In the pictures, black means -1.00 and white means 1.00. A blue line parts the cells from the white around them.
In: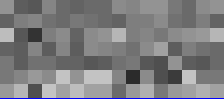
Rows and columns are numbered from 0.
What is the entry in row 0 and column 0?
0.15
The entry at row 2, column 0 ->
0.48
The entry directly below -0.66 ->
0.20
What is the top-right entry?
0.15
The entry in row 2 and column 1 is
-0.32
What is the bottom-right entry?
0.26
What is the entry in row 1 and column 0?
-0.22
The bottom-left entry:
0.20
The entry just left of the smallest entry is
0.04
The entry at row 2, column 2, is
-0.60
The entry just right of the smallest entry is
0.09
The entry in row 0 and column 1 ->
-0.27
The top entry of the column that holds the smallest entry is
0.04
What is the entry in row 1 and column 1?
-0.01
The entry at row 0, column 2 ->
-0.32
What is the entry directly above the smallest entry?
-0.06

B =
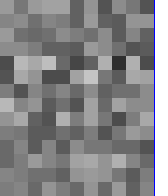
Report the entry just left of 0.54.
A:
0.27
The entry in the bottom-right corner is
0.04
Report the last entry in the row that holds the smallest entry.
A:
-0.40
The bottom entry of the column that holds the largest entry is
0.16
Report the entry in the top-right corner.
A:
-0.35
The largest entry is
0.54
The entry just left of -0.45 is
-0.18
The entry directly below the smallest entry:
-0.29
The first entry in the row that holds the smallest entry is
-0.40
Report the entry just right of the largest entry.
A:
-0.07
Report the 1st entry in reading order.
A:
0.21
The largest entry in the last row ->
0.21
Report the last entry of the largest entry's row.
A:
0.27
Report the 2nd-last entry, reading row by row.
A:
-0.24
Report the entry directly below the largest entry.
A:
0.10
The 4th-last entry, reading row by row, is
-0.18
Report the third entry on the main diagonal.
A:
-0.18
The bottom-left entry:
-0.02
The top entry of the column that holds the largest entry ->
0.16
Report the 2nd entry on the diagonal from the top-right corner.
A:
0.16
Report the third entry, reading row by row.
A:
0.21
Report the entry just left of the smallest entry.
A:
0.38
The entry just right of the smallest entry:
0.38
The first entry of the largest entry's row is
-0.35
